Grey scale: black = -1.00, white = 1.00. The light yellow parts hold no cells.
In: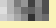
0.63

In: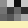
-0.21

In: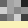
-0.19

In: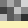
0.43

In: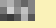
-0.43

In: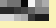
0.70

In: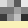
-0.52

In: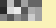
0.03
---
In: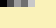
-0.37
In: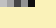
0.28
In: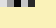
0.23
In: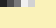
-0.38
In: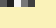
-0.73
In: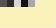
-0.66
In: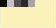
0.53
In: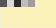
0.70
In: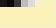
-0.91
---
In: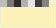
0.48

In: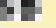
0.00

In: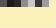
-0.34

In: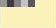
0.17

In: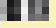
0.46

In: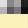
0.42
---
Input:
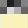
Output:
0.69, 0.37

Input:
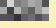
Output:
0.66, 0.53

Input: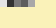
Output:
0.79, 0.32

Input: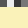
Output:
0.86, -0.07

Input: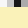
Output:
0.94, 0.58

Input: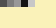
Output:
0.56, 0.19
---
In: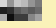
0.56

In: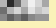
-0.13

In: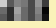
0.03

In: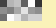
0.52

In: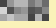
0.43

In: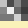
0.05

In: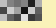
-0.11
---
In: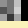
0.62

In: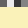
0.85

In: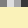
0.74

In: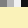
0.89

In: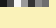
0.93

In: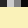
0.60

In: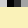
0.63
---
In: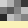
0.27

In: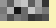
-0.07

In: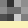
0.61

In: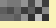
-0.27

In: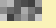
-0.05

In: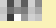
0.98
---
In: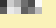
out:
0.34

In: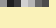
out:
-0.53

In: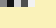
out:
0.67

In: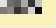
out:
-0.25

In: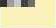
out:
0.57

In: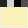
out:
-0.94

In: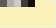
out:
0.58

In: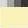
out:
-0.24
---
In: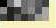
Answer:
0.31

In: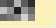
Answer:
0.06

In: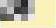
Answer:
0.84

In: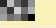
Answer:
-0.92

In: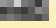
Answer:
-0.18

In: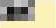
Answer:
0.23
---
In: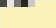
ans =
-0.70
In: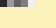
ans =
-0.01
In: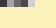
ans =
-0.42
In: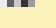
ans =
-0.59
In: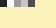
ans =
0.55
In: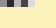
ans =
-0.45
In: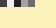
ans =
0.28
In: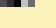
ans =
0.52
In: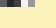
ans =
0.91
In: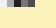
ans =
-0.08
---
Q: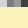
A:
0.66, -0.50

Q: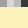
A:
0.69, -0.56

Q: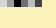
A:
0.68, -0.97

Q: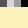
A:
0.69, -0.94

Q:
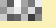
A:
0.96, -0.53

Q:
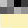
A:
0.51, -0.98
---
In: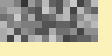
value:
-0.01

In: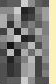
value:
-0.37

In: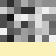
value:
0.88

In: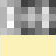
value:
-0.50

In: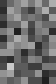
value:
-0.17
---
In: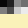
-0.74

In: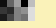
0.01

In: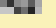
0.20

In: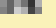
-0.10

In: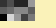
0.06

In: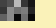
-0.12

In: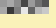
0.21

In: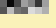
0.03
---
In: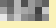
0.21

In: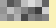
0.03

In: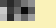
-0.67

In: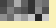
-0.14

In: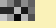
0.20

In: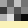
0.76

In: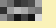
-0.28

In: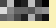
-0.09
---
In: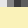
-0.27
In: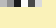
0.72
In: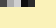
-0.66
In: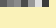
-0.54
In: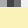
0.89
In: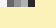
-0.69
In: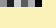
-0.95
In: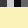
-0.21
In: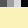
-0.92
